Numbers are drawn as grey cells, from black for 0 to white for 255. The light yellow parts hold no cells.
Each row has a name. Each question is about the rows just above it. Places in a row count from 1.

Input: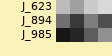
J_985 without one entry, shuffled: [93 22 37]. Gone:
[145]
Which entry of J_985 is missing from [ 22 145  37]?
[93]
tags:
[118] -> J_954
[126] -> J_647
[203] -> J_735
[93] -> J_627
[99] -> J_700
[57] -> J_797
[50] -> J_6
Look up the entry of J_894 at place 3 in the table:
J_647

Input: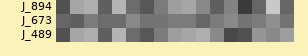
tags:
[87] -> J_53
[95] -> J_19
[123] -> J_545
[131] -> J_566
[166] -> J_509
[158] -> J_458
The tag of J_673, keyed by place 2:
J_19
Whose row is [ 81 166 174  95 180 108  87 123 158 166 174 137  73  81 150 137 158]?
J_489
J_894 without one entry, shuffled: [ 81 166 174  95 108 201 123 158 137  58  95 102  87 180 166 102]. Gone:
[131]
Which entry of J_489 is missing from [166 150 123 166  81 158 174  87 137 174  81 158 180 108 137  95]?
[73]
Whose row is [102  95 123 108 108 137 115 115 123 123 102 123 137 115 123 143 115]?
J_673

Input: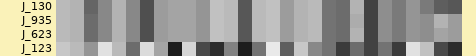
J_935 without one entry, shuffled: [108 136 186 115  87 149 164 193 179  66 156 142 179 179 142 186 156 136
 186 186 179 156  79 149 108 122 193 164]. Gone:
[172]
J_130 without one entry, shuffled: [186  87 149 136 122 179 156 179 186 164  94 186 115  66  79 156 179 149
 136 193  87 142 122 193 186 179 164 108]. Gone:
[101]
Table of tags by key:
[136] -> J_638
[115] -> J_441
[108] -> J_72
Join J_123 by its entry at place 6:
J_72

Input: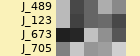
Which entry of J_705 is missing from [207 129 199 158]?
[150]
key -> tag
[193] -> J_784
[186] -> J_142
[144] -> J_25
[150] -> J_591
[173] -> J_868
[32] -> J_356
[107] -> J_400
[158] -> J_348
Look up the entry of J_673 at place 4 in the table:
J_25
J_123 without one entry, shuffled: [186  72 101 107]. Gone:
[65]
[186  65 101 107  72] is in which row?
J_123
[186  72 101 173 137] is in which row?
J_489
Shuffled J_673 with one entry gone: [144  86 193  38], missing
[32]

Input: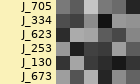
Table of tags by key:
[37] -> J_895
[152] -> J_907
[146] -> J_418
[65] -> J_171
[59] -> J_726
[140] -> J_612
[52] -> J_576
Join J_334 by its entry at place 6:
J_418
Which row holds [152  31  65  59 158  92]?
J_253
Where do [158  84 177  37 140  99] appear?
J_673
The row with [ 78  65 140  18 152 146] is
J_334
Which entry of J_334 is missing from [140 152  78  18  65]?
[146]

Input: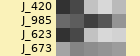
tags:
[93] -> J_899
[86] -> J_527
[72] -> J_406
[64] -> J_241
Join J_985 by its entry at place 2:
J_899
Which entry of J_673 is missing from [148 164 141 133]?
[156]

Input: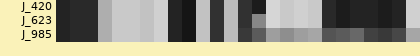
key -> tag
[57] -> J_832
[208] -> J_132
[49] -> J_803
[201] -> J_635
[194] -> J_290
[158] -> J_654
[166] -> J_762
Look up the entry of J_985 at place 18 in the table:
J_654
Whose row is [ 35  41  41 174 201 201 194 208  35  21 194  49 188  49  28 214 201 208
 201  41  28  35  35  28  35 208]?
J_420

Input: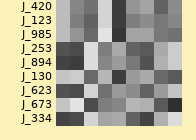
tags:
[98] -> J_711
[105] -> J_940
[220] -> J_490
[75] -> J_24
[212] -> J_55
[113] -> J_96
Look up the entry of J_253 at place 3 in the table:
J_490
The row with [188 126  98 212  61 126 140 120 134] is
J_123

